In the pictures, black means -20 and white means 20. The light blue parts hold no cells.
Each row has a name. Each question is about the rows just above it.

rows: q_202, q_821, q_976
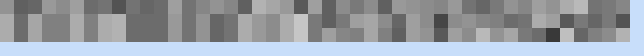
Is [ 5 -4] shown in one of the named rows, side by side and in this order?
no
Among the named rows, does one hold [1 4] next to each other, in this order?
yes
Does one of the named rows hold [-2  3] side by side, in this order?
yes
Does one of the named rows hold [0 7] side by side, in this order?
yes

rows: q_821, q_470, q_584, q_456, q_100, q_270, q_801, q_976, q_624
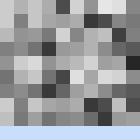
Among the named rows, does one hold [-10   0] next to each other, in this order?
yes
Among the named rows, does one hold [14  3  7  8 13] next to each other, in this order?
no
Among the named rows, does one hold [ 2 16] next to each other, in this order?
no
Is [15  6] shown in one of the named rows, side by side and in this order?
yes
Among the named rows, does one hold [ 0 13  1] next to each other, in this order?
no

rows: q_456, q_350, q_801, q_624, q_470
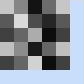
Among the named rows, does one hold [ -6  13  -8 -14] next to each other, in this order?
no
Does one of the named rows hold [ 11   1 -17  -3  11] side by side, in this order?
yes
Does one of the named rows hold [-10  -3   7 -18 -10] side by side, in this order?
no

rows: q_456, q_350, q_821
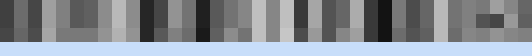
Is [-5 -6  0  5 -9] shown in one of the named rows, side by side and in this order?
no
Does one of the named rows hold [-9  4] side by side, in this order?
yes
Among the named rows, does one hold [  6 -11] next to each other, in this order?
no
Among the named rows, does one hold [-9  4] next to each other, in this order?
yes
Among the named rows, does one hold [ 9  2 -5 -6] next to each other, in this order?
no
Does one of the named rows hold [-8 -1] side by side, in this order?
no

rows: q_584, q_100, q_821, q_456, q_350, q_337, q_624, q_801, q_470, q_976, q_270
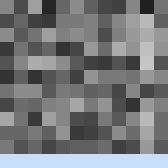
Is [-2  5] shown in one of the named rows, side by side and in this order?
yes
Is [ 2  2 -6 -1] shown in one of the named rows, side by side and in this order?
yes

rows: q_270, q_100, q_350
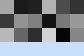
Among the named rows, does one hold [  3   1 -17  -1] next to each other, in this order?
no
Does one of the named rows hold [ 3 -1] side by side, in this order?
no
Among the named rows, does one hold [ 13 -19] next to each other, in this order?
yes
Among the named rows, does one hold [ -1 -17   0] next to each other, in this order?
no
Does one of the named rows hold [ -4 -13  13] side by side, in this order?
yes
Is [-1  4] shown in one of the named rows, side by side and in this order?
yes

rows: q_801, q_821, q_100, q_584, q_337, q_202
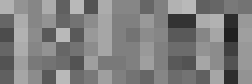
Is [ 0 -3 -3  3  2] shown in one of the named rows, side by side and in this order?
yes
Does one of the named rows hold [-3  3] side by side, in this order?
yes
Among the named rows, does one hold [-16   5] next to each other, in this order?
no
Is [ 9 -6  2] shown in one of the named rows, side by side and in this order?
no
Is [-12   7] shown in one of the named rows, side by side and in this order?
yes

